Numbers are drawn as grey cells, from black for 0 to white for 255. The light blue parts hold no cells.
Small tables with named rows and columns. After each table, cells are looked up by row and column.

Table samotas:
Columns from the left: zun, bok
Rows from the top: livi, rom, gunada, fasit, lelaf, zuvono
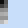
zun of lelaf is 149
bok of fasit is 177
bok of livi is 82
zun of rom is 63
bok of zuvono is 216
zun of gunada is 141
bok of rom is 96
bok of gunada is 147
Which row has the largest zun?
zuvono

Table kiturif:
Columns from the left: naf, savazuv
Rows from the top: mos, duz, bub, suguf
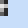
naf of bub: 175
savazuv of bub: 43
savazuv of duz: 194
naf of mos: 120
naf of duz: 229
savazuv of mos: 38
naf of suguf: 95
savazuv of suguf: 42
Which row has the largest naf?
duz

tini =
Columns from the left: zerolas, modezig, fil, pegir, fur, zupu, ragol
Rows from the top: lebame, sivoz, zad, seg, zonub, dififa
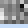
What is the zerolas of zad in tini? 199
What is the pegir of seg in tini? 144
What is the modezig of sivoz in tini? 135
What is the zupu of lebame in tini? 197
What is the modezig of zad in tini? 132
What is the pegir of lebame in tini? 181
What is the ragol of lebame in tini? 105
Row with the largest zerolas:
zonub

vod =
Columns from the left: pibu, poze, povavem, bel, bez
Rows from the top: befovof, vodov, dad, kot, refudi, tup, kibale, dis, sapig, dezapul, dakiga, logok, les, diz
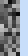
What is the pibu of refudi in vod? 69
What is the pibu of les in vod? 52
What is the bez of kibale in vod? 116
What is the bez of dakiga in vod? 141
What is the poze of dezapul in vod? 96
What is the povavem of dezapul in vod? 130

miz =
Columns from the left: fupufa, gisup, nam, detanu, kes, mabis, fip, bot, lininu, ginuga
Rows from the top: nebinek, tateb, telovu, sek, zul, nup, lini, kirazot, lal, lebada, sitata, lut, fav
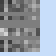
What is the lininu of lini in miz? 126
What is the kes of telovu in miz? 81
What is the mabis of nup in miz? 126
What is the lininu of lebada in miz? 126
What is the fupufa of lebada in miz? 126
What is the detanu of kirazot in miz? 99
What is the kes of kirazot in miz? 155
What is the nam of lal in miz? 114
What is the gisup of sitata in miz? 152
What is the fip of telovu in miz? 134
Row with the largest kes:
lal

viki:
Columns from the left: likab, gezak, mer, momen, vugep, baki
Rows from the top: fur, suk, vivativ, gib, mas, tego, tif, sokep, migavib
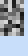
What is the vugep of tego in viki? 207
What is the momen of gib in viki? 104
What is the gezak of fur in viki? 74
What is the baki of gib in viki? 24
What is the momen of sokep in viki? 213
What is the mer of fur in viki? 205
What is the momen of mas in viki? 149
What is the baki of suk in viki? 210
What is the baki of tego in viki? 77
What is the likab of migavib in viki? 183
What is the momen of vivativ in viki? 104
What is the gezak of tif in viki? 98
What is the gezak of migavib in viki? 60
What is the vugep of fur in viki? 191
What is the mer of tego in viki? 43

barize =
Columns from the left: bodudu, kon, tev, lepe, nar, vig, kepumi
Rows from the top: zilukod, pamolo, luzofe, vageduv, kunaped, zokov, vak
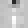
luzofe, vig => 200
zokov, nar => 205
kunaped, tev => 203
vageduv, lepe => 204
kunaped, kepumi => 195
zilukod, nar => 139
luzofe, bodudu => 191
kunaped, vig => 208
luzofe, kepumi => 195
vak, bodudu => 194
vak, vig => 187

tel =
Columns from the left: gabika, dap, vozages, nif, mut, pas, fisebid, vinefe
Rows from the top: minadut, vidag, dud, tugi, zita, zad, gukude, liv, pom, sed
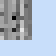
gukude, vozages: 156
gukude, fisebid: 123
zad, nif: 165
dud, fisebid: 123
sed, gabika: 200
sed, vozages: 156
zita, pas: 102
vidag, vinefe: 112
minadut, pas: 179
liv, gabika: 74
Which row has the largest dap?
gukude

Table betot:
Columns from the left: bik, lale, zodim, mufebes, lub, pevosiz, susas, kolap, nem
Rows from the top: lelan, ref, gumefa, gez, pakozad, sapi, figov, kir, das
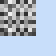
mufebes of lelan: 200
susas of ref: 204
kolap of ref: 93
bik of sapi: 118
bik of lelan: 51
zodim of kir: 238
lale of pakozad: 212
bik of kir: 53
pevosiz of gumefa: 222
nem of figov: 207
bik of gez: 50
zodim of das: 161
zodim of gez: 242
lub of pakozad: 139
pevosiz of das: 58
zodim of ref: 88
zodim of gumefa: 108
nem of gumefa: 209
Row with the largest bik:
ref

